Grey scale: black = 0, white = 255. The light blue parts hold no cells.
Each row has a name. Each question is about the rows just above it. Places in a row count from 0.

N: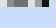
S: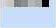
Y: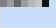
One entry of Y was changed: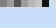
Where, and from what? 2, 101
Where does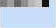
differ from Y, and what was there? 3, 156
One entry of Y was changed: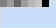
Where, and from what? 6, 19
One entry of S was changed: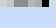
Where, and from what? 2, 127
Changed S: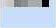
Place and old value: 4, 182
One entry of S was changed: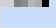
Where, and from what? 1, 197

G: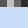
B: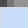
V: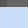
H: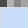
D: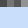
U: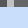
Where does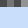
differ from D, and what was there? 2, 87
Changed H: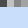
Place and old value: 1, 177
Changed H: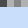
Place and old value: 3, 163
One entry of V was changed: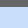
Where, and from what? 0, 87
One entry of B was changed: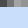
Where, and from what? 2, 147
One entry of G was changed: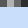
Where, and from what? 1, 193

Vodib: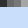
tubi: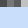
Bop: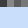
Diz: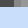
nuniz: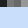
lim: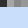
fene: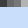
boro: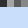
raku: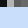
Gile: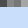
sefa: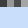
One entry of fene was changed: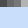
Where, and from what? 0, 61
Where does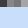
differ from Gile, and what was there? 0, 76

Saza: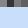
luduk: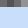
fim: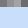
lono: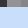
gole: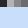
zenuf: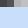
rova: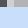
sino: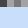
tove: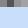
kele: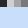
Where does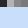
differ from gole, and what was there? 3, 108
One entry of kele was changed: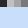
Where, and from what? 1, 208
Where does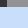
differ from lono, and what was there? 3, 134
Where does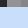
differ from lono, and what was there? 0, 53
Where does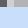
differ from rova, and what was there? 0, 84
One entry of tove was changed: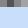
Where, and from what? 2, 147
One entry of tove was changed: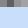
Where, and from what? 1, 84

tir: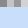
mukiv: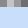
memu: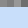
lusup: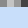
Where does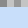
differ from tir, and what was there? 3, 211
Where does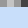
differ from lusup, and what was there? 0, 138
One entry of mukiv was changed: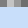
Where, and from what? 0, 138
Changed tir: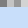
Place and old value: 0, 138
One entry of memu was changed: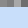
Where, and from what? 2, 152
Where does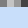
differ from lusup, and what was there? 0, 138
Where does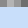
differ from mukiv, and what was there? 1, 196

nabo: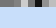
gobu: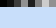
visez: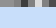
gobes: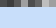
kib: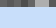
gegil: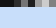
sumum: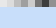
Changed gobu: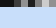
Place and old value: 0, 2
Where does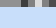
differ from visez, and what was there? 2, 129
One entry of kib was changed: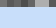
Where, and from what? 0, 101
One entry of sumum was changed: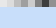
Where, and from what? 5, 117
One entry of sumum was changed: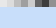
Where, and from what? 5, 117

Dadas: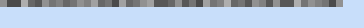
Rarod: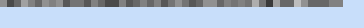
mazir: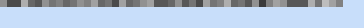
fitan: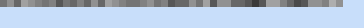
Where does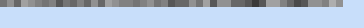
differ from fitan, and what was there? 18, 116
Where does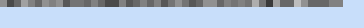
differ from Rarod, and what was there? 12, 87
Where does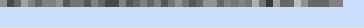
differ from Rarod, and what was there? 6, 145
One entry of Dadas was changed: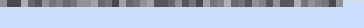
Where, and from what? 12, 129

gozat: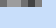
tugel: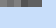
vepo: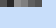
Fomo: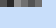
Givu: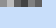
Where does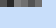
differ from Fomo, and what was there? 2, 144
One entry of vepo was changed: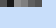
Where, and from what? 1, 40
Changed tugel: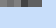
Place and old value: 3, 83

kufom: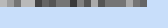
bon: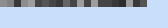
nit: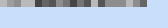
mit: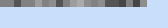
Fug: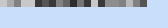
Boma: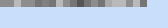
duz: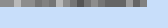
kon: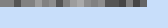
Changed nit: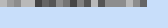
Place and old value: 11, 117
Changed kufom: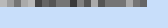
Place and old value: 3, 185
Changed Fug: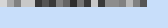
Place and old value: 0, 200

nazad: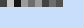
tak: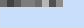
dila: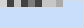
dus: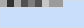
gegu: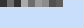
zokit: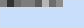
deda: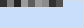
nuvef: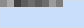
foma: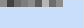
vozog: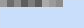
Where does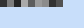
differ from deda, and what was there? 3, 155
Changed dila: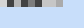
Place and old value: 2, 198
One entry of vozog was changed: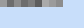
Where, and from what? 3, 93
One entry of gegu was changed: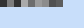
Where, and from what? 1, 109
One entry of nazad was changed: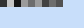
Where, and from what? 0, 66
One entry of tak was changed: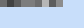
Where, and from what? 7, 81
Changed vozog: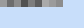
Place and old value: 3, 93

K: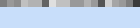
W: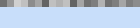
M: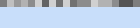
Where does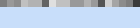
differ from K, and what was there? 17, 153
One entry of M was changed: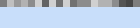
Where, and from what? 18, 84
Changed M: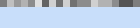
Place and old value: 5, 208
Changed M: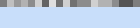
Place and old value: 7, 208
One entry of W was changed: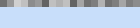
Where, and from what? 5, 165

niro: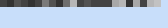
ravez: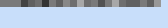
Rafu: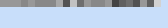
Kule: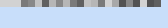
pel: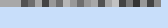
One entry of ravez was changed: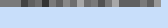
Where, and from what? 17, 110
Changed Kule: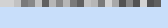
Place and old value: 2, 210
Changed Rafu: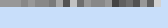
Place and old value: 7, 136
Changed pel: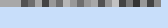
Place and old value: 15, 168
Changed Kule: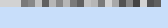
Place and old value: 19, 82
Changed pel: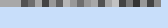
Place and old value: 8, 110
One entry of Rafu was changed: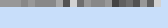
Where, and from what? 10, 194

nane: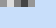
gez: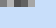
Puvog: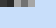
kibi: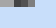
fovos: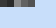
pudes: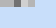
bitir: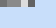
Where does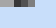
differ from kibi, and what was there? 2, 68
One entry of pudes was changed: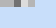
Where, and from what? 3, 208
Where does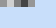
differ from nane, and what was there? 1, 220
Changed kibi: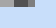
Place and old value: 2, 68
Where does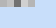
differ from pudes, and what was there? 1, 181
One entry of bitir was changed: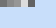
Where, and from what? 2, 138

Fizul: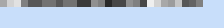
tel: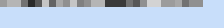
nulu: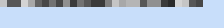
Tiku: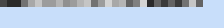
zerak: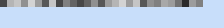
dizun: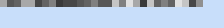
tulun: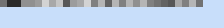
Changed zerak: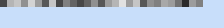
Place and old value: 17, 211
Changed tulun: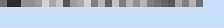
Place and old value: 16, 181
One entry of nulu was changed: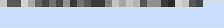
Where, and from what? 18, 181
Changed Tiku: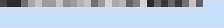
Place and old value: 8, 181
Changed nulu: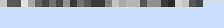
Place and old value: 3, 211
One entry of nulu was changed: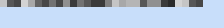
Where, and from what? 2, 87
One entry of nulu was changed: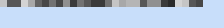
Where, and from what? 15, 128

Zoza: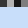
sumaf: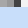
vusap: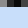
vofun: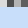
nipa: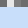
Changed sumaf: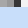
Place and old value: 2, 67
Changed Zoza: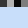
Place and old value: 2, 24
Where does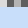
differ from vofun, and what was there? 1, 79
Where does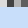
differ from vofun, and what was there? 1, 79
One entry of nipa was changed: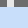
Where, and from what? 2, 125

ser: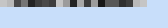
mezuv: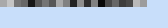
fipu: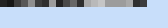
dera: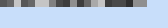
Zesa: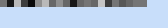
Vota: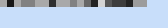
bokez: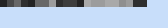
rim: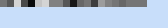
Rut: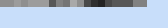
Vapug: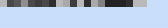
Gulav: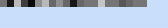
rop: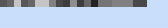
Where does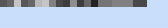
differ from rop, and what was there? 5, 197
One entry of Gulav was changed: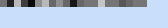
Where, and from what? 1, 23
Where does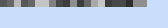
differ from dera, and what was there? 2, 197
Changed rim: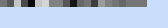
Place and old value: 2, 212
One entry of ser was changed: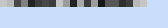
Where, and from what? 3, 117
